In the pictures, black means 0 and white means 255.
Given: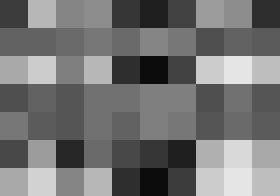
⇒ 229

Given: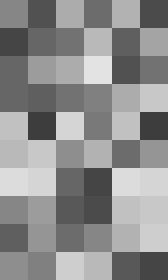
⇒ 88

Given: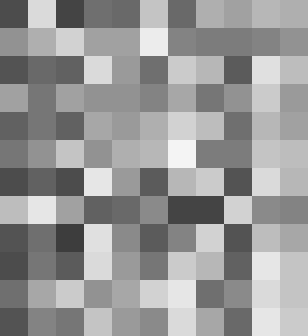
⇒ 230

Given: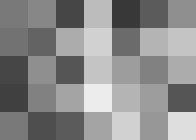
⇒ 151

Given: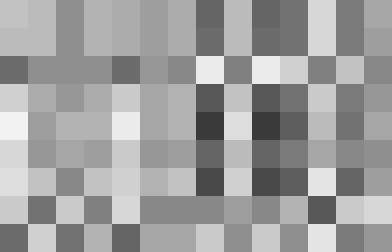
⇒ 122

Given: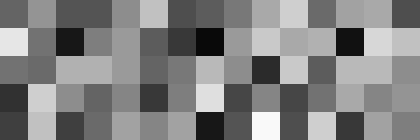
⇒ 162

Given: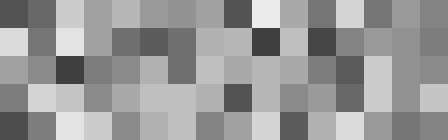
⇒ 117

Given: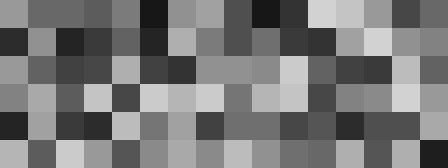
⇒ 175

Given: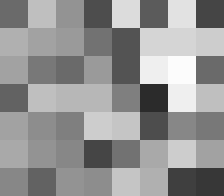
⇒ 63
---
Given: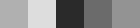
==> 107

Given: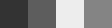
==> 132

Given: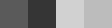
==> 188

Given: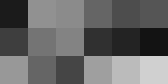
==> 101

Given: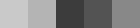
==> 83

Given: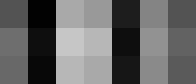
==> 153
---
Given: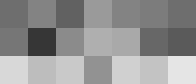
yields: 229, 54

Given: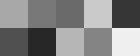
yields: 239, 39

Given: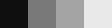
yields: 233, 15

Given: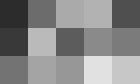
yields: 225, 44

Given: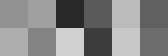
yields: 208, 41

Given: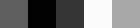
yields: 251, 2
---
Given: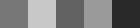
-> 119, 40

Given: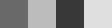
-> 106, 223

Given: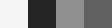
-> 245, 96

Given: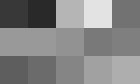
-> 56, 174

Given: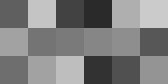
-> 95, 148

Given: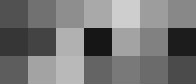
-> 81, 75

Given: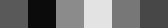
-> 89, 71

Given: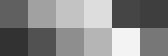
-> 96, 119
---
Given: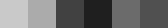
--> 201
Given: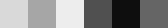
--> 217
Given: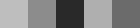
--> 190
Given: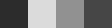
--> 44
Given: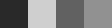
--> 41
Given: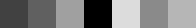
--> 65
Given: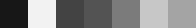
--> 23
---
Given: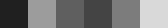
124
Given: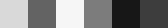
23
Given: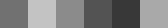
56
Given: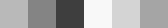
212
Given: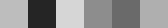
106
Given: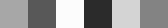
212
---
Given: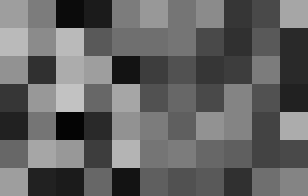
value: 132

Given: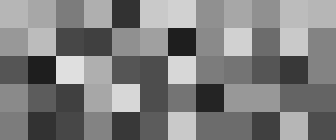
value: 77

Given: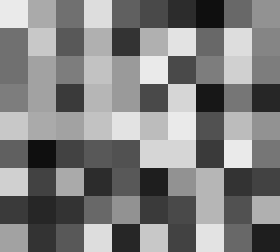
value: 30

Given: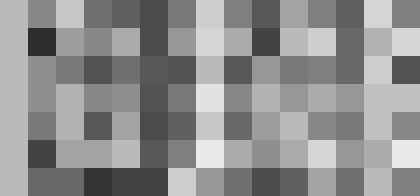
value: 127

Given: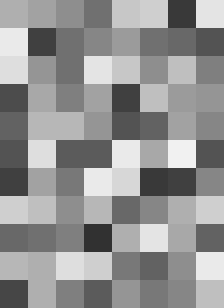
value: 191

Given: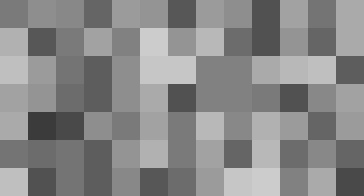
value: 73

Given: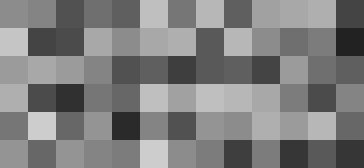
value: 54

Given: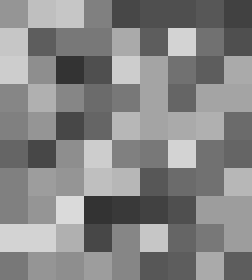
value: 93
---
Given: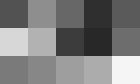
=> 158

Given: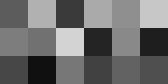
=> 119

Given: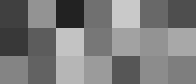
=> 182

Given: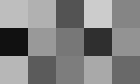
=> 125

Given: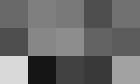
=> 65

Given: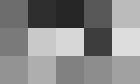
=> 129

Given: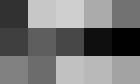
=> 193
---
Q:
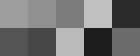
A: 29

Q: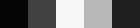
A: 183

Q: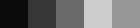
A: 205

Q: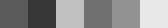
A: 146

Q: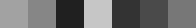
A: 74

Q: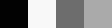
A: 109

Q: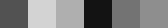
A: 115

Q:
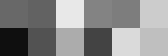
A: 218

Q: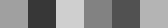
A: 81

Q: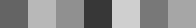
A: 120
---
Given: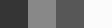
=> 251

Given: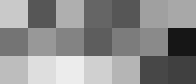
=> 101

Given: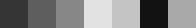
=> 226

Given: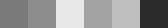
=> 163

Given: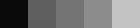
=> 140

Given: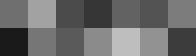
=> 54

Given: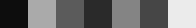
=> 42
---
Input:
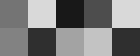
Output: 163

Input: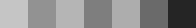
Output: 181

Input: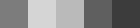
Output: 186

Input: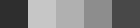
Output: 176

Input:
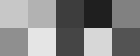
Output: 69

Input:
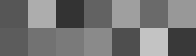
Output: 122

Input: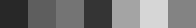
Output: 116
